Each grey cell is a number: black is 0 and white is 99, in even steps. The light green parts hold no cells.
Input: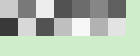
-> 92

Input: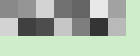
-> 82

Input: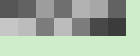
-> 61

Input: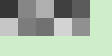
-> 68

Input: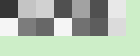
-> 81

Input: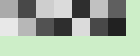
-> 80

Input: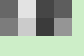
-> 27

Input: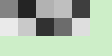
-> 69

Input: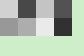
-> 76

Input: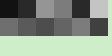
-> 58
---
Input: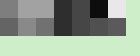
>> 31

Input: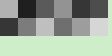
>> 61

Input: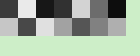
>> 50

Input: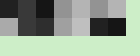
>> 13

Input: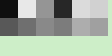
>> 67

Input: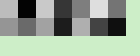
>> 26

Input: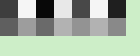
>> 69
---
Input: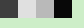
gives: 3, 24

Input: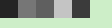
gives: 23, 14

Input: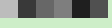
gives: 31, 73

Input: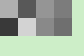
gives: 48, 22

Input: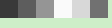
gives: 44, 22

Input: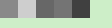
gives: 25, 53

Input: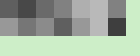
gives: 50, 59

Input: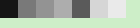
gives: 91, 8
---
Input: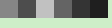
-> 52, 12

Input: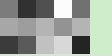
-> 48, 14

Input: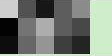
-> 80, 14

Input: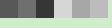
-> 34, 73

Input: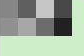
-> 52, 13

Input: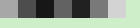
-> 65, 82
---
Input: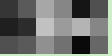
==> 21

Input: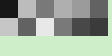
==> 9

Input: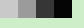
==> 78

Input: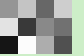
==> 58

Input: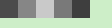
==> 29

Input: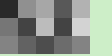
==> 16

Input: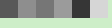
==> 34
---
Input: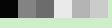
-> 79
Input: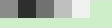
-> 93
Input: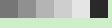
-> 16
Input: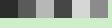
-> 54
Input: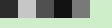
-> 47
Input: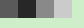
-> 79
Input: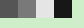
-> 9
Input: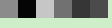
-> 29
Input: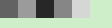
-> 83
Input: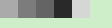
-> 83
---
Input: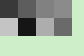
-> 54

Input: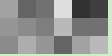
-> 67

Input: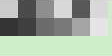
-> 25

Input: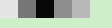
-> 89

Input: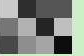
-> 74

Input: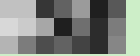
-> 30

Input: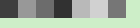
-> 42
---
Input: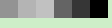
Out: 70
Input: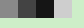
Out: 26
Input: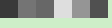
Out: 45
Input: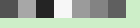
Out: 65
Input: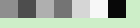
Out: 30
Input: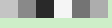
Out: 53
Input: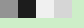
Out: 11
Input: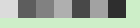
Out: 36
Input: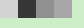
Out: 21
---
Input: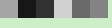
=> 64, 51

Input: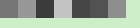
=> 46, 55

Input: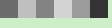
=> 42, 20

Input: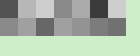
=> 32, 44

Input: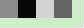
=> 54, 39

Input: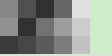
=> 52, 75

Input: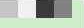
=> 76, 51
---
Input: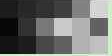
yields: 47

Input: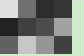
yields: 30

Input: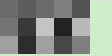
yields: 76

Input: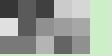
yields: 56

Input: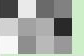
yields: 68

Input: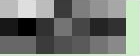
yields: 19
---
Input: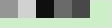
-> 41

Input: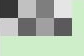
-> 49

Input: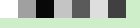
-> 86

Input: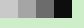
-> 42

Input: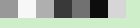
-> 5

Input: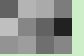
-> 66

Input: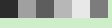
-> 90

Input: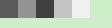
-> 76
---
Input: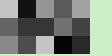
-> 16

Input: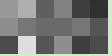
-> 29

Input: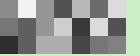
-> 50

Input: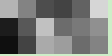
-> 51

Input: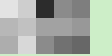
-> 40

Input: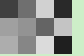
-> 12

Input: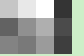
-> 24

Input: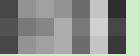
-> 22
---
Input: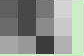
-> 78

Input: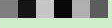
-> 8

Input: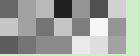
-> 54

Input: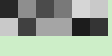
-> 25

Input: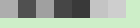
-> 62

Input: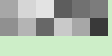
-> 70
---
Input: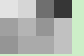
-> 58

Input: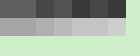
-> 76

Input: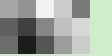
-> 74

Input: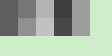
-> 28

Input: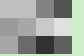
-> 78

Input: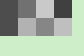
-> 52
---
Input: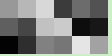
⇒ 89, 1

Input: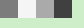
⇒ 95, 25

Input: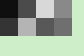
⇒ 84, 6

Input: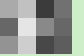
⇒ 89, 23

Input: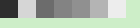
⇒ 92, 18

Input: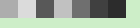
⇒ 85, 17

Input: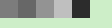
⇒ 74, 17

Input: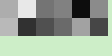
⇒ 90, 5

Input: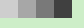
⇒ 80, 25
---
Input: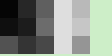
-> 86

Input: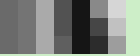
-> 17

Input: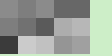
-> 58

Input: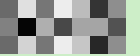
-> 15

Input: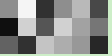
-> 59

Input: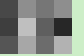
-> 42

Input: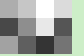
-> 20

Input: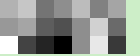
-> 90
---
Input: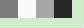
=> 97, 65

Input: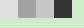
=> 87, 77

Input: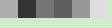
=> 86, 67

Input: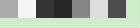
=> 95, 86

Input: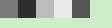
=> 91, 73

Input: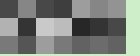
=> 78, 73

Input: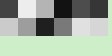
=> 92, 87

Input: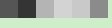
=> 82, 78

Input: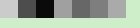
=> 79, 66
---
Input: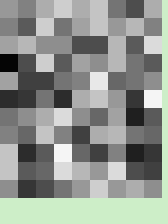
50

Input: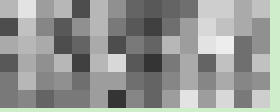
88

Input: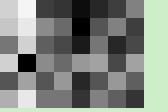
95

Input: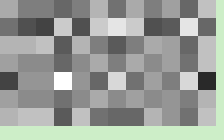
49

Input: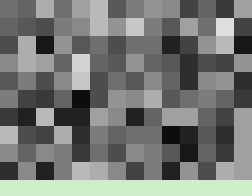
39

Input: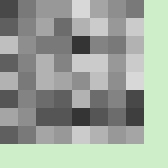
47

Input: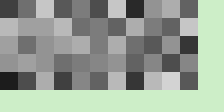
43
